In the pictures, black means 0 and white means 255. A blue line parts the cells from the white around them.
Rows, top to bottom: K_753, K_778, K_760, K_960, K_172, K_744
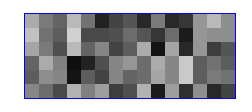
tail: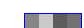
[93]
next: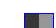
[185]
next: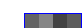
[171]
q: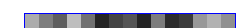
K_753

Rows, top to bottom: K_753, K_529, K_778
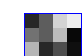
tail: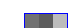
[8]
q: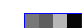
K_529
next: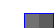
[188]
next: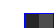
[15]
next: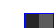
[211]

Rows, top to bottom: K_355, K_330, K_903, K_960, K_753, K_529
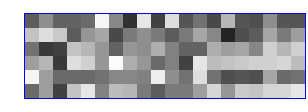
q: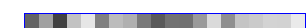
K_529
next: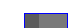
[158]
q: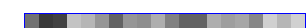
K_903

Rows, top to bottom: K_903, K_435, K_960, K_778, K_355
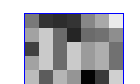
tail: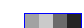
[107 113 142]
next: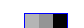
[58]
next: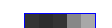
[235]
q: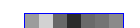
K_435
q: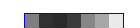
K_903
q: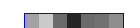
K_435

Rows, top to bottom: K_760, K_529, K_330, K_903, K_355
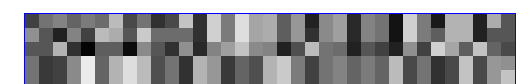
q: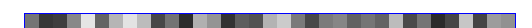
K_903
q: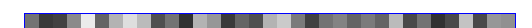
K_903
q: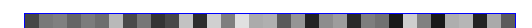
K_760

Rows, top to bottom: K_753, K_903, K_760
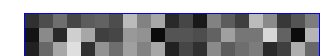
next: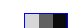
[181]
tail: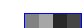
[ 25 130  92  63 187 138  56  84 124]

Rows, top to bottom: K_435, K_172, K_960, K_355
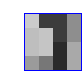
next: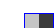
[142]
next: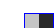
[169]
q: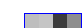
K_172

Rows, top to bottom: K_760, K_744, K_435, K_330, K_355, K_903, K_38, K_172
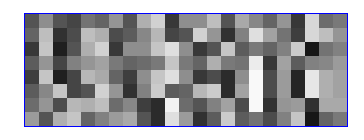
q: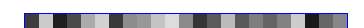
K_435
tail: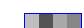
[100 149  56 215 108 121]
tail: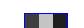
[ 69 183 169 100  62 142 197 223 142  56  76  43 142 249  76 155  37 230
 175 162]
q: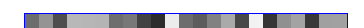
K_38
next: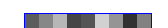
[223]
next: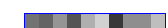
[84]
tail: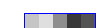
[197  92 121 100 129 203  23 115 129]

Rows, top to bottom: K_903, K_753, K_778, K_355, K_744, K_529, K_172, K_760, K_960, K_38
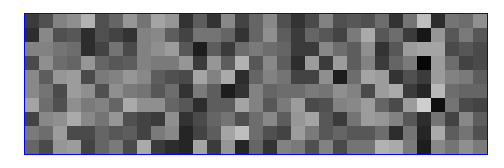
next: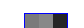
[67]
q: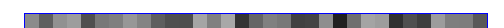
K_744
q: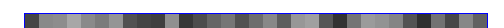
K_760

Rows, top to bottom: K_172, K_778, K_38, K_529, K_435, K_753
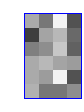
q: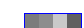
K_38
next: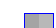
[105]

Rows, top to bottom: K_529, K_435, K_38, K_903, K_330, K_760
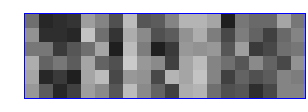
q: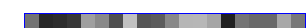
K_529
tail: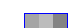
[111  86 138  99  72 146]
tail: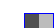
[ 86  92 132 180 180 165  31 119 105 105 165 119]
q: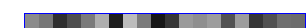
K_38

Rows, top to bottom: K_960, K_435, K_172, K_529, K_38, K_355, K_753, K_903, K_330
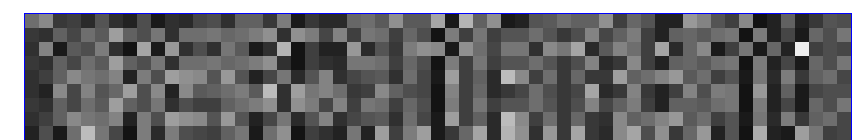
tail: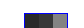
[ 56  34  63 131  78 124 118  19 152  34  97  26  70  78  78]
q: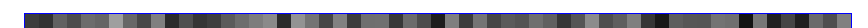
K_753
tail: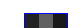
[70 78 78]
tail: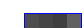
[118  26 110 144  19  63  48  34 118  34 158  63 124 158  26  56 103 165
  42 180 144  48 152  56 165  56  42 137 165  78 144  56 103 152  34  84
  19 173  34  26 158 118  63  70]
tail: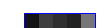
[ 34 158  63 124 158  26  56 103 165  42 180 144  48 152  56 165  56  42
 137 165  78 144  56 103 152  34  84  19 173  34  26 158 118  63  70]
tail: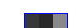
[165  78 144  56 103 152  34  84  19 173  34  26 158 118  63  70]
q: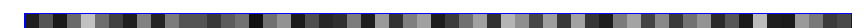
K_330

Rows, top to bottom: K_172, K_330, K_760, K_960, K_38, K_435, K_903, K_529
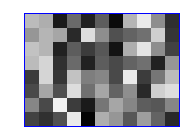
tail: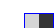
[194 126 134  73 234  60 118 187]
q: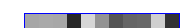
K_330
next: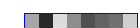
[54]
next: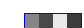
[118]
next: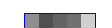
[54]
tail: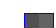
[112 207  54]
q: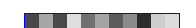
K_435

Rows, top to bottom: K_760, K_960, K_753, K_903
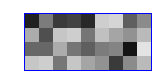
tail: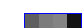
[227]
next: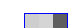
[139]
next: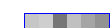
[186]
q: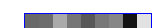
K_753
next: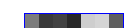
[139]
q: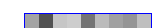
K_960

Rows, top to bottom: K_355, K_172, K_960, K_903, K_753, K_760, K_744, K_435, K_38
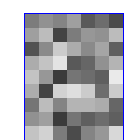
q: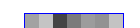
K_172
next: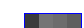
[234]
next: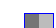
[132]
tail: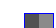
[203 172 138 165  95]
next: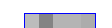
[102]
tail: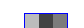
[151 145 188]

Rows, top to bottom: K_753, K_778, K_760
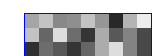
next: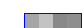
[195]
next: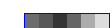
[131]
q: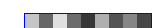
K_778
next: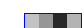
[236]

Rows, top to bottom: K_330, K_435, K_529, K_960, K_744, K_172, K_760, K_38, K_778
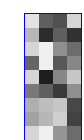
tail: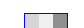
[108]
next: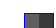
[143]
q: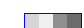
K_529
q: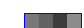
K_172
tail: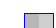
[66]
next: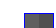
[213]

